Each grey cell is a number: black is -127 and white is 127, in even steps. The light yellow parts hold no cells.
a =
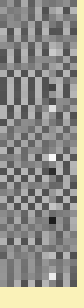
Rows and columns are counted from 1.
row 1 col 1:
-5
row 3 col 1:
-8
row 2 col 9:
53
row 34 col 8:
17
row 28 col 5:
-46
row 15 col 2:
53
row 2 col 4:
15
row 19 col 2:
-21
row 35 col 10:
13
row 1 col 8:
-9
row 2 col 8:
33
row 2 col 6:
46
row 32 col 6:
-4
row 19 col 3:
13
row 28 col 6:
53
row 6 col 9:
-6
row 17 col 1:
53
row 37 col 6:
-20
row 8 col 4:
53
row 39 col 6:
-8
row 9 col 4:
45
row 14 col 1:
-46
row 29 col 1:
46
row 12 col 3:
-46
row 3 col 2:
11
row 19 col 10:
-28
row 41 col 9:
-40
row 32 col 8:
-98
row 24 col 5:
1
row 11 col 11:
-43
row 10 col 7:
-26
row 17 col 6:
-43
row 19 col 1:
45
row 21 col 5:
-28
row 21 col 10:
-6
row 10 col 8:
29
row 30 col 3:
-46
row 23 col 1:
-4
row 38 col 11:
-5
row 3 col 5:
-26

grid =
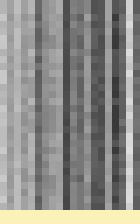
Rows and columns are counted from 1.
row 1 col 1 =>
51
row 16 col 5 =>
25
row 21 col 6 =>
-22
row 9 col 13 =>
26
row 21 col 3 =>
47
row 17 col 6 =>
-13
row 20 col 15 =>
-47
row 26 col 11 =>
-12
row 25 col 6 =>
-16
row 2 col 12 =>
-7
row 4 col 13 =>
5
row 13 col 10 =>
-53
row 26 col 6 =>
-27
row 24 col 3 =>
59
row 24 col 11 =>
-9
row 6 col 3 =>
61
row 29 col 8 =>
34
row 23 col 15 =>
-49
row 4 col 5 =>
45
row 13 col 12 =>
-29
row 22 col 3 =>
49
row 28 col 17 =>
-42
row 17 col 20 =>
-15
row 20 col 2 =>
26
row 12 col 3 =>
48
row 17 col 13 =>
4
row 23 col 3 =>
52
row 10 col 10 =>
-54
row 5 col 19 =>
71
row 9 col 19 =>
77
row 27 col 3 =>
60
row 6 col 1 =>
73
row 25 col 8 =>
34
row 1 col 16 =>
34
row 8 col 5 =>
54
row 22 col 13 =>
18
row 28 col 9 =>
32
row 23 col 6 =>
-26

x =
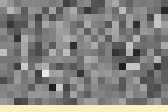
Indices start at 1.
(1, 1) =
37
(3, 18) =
-18
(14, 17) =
2
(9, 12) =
-19
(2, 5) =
21
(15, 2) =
18
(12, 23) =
-15
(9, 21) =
14
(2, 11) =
42
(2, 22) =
-11
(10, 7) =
47
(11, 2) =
-12
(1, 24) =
-35
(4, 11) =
-11
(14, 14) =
2
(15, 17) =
11
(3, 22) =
-54
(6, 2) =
0
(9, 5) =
-25
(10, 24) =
-42
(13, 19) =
11
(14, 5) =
23
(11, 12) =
-73
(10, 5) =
-17
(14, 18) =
-11
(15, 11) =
-46
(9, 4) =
14
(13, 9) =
71
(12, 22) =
-39
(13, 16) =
-9
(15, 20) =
-28
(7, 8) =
-36
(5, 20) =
-33
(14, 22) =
-47
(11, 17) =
8
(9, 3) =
-9
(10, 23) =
-76

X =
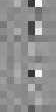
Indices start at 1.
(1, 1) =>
11
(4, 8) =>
4
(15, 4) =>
10
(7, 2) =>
9
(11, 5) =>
-73
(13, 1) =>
19
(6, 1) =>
-3
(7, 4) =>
9
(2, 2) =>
8
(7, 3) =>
29
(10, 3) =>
35
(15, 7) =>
25
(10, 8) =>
22
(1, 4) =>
13
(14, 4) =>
8
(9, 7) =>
11
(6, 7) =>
-1
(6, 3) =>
-7
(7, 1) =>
24
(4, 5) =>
-59
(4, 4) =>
15
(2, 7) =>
5
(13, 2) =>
11
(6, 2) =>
21
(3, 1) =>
24
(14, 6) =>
31
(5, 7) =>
18
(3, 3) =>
18
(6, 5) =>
-15
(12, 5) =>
10
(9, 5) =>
12
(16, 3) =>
1
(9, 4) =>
18

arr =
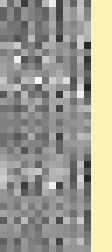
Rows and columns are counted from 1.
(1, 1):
59
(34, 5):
8
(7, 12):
75
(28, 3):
50
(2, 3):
-34
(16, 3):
-35
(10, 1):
34
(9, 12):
52
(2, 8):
37
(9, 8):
45
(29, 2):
16
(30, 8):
24
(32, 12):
74
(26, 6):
-25
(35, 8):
34
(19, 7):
-2
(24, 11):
-32
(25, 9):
60
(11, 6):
16
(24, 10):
19
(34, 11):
5
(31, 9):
37
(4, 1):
13
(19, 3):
-4
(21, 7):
-13
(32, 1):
-33
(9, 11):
-14
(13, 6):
-38
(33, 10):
12
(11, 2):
17
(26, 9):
44
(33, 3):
33
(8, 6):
34
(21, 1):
-17
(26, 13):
-87
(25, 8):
51
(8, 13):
-4
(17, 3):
-4
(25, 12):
38

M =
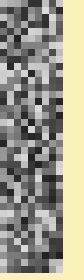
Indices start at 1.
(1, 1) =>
60
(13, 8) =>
-40
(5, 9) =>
-39
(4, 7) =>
-80
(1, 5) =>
-76
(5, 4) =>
-74
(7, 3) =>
-62
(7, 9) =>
86
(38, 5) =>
-27
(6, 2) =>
31
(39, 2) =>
-24
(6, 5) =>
67
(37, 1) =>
18
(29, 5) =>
43
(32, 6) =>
1
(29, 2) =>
-32
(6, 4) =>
56
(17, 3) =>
6
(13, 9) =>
-48
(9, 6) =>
28
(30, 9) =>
15
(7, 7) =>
-2
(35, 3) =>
76
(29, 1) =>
47
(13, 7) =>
-13
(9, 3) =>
-74
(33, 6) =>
63
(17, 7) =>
27
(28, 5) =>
-62
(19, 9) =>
-48
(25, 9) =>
89
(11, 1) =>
76
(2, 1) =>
-25
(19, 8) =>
-58
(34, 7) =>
-61
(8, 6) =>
16
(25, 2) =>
-83
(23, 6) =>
36
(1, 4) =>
8

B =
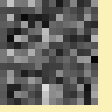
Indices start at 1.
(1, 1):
-7
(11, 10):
-32
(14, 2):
-101
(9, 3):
25
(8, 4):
-15
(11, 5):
-71
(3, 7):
-91
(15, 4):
-51
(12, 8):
-53
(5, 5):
-22
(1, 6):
-4
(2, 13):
-20
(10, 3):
-58
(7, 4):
-62
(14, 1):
-39
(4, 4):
29
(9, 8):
-58
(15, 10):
-47
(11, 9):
10
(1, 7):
-67
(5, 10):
-52
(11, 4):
-98
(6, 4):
20
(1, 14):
17
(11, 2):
20
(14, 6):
-69
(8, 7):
-58
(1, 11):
3
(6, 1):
-43
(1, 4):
-9
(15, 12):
10
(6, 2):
-115
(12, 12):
-81
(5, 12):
-10
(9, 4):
15
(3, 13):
21
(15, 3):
-85

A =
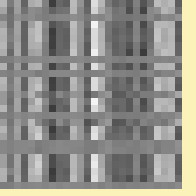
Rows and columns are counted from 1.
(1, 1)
55
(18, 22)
-4
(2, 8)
-28
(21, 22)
7
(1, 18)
-16
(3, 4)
5
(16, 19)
-39
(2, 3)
29
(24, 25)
49
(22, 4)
8
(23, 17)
-32
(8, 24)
62
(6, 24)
39
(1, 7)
0
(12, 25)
56
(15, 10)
-17
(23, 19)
-32
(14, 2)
-11
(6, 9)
-25
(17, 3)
10
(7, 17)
-31
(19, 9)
-25
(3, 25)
6
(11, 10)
8
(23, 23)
60
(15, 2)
-17
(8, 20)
-8
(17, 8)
4
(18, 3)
25
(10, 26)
-25
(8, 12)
17
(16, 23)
59
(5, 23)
66
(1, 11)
58
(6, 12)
21
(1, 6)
52
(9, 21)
1
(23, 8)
-51
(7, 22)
-13
